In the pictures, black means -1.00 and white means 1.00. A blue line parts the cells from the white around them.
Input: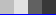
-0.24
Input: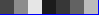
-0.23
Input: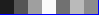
0.46
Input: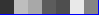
0.83
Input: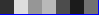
-0.79
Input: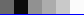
0.58
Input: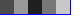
-0.07
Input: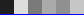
0.13
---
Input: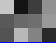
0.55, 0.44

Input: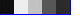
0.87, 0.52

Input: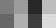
0.72, 0.48

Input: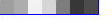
0.90, 0.68

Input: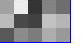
0.85, 0.52

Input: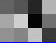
0.62, 0.52

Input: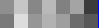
0.73, 0.55

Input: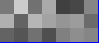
0.60, 0.43

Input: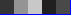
0.57, 0.16
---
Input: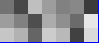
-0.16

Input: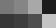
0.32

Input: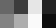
0.80

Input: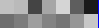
-0.26

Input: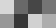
-0.45

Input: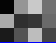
-0.58
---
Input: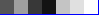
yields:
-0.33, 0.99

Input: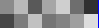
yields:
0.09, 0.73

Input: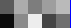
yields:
-0.29, -0.13

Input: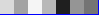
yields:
0.71, -0.09

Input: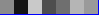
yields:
0.09, 0.21

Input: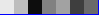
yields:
0.83, -0.17

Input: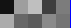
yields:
-0.86, -0.09
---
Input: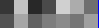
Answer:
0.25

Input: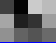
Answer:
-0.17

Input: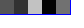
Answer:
-0.11

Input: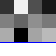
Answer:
0.46

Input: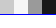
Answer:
-0.81

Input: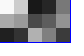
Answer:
-0.54

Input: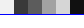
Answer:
-0.87
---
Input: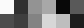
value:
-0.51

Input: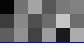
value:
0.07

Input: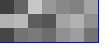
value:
0.45

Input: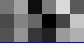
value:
0.03

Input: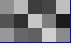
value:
-0.62

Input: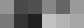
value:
-0.59

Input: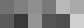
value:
-0.55

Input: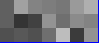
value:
-0.59
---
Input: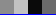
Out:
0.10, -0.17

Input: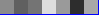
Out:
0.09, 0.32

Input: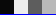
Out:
-0.94, 0.45

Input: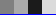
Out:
0.00, 0.72

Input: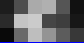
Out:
-0.77, -0.56

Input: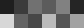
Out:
-0.76, 0.27

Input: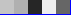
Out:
0.54, -0.20

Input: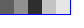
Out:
-0.25, 0.80

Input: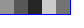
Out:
0.16, -0.10

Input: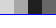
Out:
0.68, -0.19
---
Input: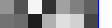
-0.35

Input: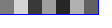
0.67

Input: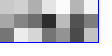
0.63

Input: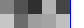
-0.36

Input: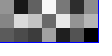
-0.82

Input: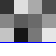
0.74

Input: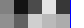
-0.85

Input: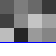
-0.02

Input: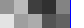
0.46
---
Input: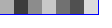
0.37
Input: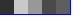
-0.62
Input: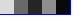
0.72
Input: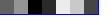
-0.24
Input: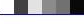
0.99
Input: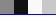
0.07
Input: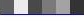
-0.26
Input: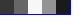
-0.58
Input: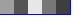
0.25
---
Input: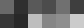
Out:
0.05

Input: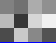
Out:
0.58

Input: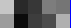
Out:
-0.52

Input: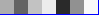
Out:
-0.67

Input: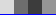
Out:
-0.14

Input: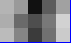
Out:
-0.54
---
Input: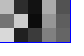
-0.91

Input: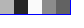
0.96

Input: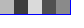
0.71

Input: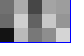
-0.23

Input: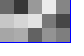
0.78

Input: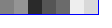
-0.33

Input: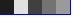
-0.50
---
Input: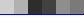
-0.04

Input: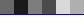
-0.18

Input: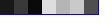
-0.55

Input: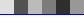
-0.03

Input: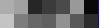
-0.65

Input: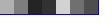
-0.39
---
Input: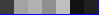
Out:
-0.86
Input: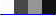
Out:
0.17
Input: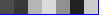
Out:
-0.73
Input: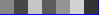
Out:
0.65
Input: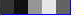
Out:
0.80
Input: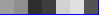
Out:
0.76
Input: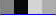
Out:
0.66
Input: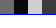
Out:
0.62
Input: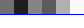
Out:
0.38
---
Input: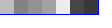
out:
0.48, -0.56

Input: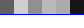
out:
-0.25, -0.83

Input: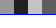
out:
0.19, -0.26

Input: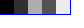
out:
-0.99, 0.86

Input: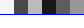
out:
0.91, 0.19

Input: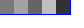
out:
-0.04, -0.61

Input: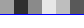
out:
0.26, -0.30

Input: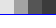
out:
0.79, -0.54

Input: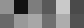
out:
0.15, -0.36

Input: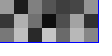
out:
0.22, 0.05
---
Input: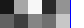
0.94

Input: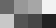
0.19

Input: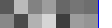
-0.19

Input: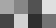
0.05

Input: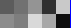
0.16

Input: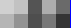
-0.34

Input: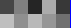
-0.71
